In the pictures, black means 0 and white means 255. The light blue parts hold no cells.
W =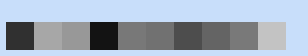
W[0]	48
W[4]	120
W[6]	77

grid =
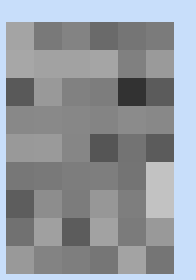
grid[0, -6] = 164
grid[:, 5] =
[123, 154, 91, 136, 91, 194, 194, 153, 117]
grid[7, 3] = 162
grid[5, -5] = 121
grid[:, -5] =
[121, 162, 153, 137, 154, 121, 141, 160, 131]
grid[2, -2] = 50
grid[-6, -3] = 132
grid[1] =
[167, 162, 162, 165, 128, 154]
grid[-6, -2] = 139
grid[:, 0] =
[164, 167, 89, 136, 153, 119, 93, 113, 153]
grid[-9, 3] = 106
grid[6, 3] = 151
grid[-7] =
[89, 153, 129, 125, 50, 91]
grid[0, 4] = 117

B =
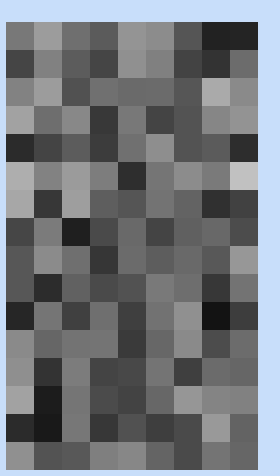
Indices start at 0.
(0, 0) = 120
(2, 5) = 107
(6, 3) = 94
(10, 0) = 38
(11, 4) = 58
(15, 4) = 135
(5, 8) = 193
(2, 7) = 170
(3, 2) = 136
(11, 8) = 108
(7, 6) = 96
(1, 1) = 129
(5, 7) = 122
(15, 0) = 144
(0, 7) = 34
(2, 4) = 106
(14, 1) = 25
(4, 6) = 83
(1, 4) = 144
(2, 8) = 138
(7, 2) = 31
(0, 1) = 156
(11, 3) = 116
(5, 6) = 140
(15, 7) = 116
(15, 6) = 74
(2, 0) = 130
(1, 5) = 128
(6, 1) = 55
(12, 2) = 124
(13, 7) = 132
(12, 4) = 72
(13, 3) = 75
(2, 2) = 81
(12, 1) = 51

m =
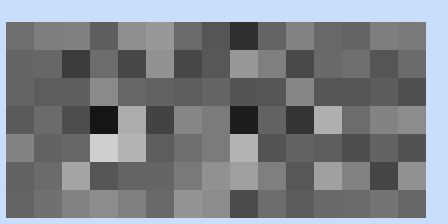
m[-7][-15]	110
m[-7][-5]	131
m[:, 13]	[126, 85, 92, 131, 99, 69, 116]
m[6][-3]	107
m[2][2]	94
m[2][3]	138
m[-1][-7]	75
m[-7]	[110, 126, 128, 94, 142, 152, 106, 85, 48, 100, 131, 104, 100, 126, 122]
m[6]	[100, 112, 130, 140, 128, 105, 148, 140, 75, 109, 92, 105, 107, 116, 103]
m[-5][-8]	101
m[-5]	[101, 93, 94, 138, 102, 98, 93, 101, 84, 85, 134, 85, 85, 92, 79]
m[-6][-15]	101
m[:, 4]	[142, 71, 102, 172, 179, 100, 128]
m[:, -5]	[131, 73, 134, 52, 99, 87, 92]
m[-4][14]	140
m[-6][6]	71
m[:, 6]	[106, 71, 93, 134, 111, 121, 148]
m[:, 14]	[122, 106, 79, 140, 82, 145, 103]
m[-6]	[101, 103, 59, 108, 71, 146, 71, 87, 152, 127, 73, 105, 110, 85, 106]
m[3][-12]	21
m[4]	[131, 99, 103, 207, 179, 93, 111, 123, 180, 83, 99, 94, 78, 99, 82]
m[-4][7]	123

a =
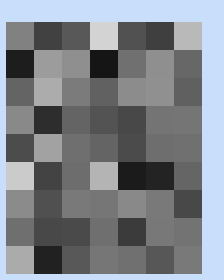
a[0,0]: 129
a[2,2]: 123
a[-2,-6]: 72
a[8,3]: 118
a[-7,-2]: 144
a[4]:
[76, 162, 111, 100, 75, 110, 112]
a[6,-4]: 118
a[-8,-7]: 29
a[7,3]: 111
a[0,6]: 185
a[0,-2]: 63
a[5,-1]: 101
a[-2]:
[111, 72, 74, 111, 59, 120, 115]
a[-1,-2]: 87
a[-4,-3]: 27
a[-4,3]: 180
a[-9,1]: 65
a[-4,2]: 109
